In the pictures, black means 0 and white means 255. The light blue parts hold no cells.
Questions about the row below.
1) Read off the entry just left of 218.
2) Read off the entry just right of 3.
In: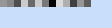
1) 3
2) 218

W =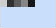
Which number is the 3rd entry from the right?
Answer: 92
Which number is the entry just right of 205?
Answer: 48
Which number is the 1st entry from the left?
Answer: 205

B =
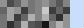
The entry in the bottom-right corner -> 146
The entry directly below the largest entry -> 176
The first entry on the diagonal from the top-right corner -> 131
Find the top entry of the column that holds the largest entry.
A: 146
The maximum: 201
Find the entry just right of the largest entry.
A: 61
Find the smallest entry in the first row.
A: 75
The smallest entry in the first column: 101
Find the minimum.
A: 22
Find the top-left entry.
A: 146
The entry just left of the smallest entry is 75
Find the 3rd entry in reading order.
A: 101

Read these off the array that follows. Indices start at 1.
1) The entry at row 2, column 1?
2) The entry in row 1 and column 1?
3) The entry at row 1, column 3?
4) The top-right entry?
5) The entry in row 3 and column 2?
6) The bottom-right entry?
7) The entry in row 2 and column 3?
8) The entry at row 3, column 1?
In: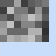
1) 61
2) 93
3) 162
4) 121
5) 77
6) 61
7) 121
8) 105

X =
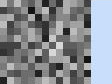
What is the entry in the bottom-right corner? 162
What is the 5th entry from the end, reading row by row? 66
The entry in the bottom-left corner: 34
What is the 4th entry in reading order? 121
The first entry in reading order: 188
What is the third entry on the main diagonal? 79
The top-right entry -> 66
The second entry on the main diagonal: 94
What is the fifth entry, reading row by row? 94
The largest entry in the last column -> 188
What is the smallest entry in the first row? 34
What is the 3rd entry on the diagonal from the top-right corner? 94

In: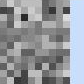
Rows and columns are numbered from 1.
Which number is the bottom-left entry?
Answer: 135
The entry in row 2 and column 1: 68
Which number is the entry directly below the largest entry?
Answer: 189
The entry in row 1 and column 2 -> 203
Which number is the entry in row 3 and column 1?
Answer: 177
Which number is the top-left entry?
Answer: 149
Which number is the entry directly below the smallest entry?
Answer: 164
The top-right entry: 164
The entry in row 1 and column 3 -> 164
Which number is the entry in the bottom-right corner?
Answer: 81
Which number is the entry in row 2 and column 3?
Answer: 203
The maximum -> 219
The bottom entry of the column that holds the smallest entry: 68

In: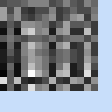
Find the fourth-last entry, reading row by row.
45
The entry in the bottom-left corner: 16
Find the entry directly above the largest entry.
190
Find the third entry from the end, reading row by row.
45
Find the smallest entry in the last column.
45
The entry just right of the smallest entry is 89
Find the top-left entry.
75
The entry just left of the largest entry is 130
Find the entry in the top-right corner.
103
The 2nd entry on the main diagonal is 75
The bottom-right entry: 89
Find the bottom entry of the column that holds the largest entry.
221
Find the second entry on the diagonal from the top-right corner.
75
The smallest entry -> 3
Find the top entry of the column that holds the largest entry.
130
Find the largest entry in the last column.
144
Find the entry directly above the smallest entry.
16
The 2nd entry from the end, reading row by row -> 160
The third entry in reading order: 89
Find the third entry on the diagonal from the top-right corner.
160

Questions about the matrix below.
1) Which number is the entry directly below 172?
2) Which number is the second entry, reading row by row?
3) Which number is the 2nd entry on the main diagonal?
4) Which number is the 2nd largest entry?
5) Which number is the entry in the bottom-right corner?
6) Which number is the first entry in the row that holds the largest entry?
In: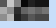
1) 142
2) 200
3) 142
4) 185
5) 71
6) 87

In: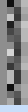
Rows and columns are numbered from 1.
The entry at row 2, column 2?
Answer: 126
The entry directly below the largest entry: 112
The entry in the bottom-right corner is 157
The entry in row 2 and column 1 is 142
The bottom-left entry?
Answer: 142
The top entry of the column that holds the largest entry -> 16
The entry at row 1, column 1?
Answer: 142
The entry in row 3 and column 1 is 142
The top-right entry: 184
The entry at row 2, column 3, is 71
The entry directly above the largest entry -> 142

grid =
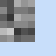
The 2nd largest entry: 185
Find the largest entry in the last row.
149
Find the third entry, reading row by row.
173
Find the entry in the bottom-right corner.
108
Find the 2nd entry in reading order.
81
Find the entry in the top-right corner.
161
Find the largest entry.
201
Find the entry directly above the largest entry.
108
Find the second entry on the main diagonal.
81

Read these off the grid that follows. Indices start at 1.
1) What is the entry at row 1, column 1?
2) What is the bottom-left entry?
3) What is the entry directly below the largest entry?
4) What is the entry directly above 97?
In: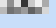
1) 228
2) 185
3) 129
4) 200

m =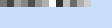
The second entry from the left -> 69
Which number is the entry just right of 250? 54
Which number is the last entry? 205
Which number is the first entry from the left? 121
